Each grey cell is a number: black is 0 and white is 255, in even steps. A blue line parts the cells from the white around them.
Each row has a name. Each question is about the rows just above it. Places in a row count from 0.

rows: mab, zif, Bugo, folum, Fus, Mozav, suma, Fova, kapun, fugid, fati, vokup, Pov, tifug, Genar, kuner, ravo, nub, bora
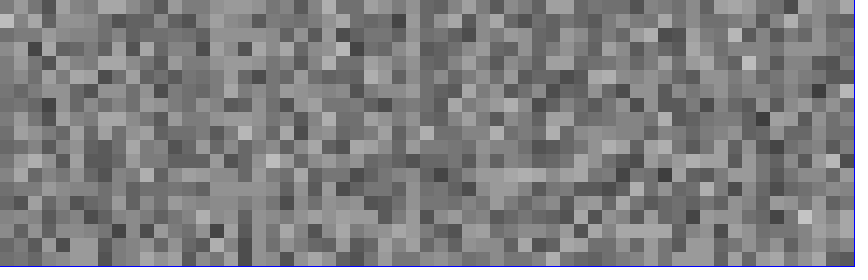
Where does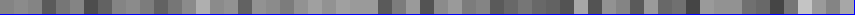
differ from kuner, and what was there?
13, [132]
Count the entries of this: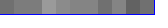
11
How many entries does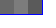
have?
3

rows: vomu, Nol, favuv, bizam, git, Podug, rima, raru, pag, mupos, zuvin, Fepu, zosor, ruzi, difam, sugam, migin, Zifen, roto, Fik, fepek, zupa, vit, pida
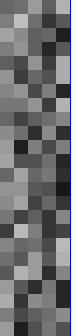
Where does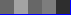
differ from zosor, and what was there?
3, [119]
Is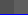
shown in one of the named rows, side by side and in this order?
no
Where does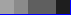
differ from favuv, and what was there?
3, [103]
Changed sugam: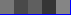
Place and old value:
1, [66]
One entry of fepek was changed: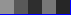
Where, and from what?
0, [155]
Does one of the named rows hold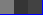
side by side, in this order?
yes

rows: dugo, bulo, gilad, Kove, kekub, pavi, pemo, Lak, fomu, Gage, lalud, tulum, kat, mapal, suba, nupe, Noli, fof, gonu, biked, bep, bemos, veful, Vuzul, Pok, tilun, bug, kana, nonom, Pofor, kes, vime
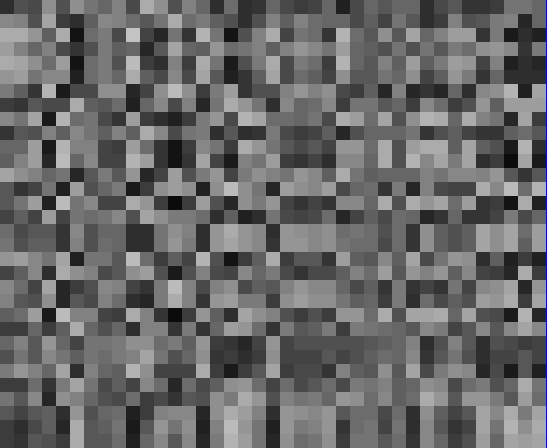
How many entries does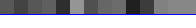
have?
14
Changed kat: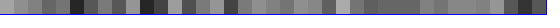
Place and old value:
21, [149]
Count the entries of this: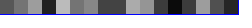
17
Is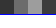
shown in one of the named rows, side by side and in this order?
no

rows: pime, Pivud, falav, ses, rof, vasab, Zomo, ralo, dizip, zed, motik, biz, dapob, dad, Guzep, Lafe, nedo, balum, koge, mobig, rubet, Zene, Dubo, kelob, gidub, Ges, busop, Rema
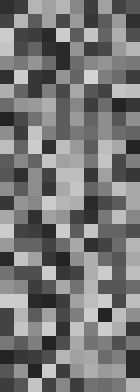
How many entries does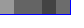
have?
5
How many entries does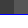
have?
2
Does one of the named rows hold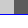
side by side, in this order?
yes
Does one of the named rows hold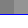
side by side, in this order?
no
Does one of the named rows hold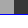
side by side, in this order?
no
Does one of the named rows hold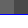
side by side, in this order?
no
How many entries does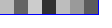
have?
7

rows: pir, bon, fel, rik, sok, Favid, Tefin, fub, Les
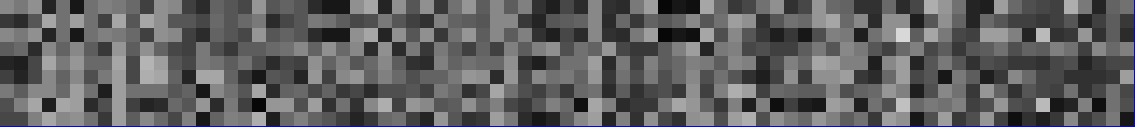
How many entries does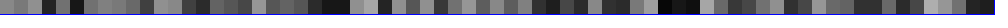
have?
71
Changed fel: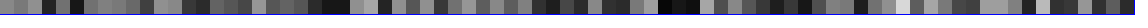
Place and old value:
13, [64]
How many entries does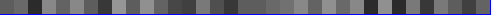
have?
35
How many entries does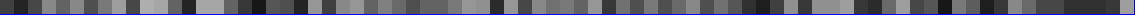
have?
81
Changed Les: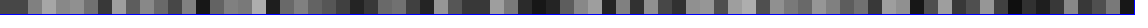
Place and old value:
33, [49]
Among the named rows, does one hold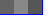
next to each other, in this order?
yes

